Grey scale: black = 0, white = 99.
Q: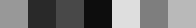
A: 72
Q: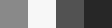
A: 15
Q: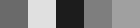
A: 62
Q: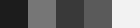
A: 94
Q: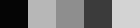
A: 82
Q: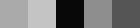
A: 33
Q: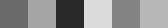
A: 71
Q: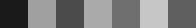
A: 37
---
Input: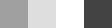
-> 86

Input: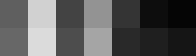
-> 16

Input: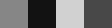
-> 7

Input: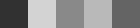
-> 53

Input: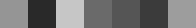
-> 33

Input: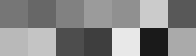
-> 90

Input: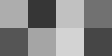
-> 64
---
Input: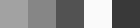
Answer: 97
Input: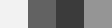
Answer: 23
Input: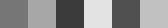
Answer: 31
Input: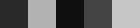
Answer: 26
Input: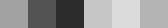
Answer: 85
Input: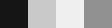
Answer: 93
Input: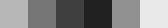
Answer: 56
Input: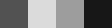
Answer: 61
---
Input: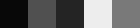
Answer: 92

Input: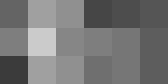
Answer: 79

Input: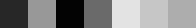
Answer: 88

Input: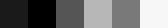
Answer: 96

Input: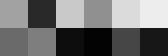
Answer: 92

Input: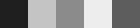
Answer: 92

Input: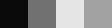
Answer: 89
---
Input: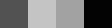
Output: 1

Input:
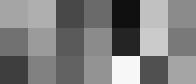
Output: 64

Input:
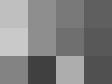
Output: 31

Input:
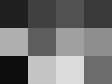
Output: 42

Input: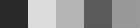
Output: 59

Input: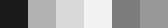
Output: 59
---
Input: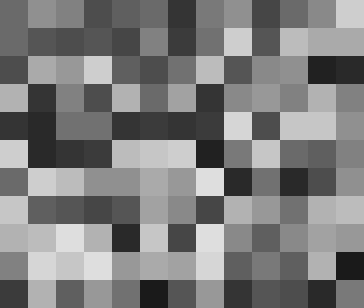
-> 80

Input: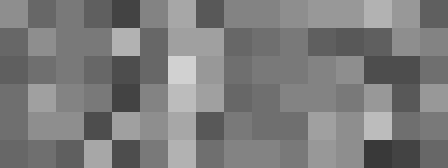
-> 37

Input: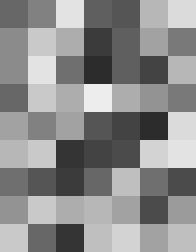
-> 85

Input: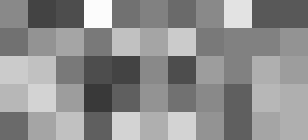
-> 34

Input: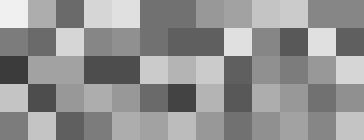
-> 52

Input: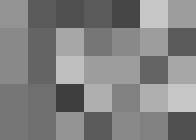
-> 61
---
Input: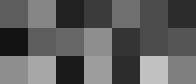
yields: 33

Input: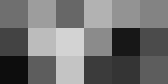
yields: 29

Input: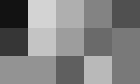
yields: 47

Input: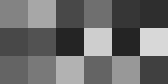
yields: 84

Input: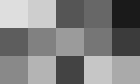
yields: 23

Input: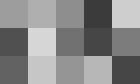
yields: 48
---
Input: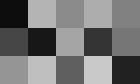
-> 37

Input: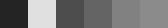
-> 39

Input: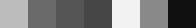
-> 94

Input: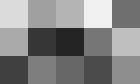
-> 40

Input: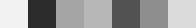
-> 32

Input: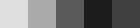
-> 35

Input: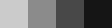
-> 54
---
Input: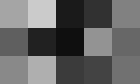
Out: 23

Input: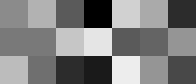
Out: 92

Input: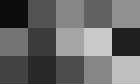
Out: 29

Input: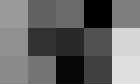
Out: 3

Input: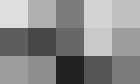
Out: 13

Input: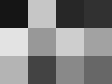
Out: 26
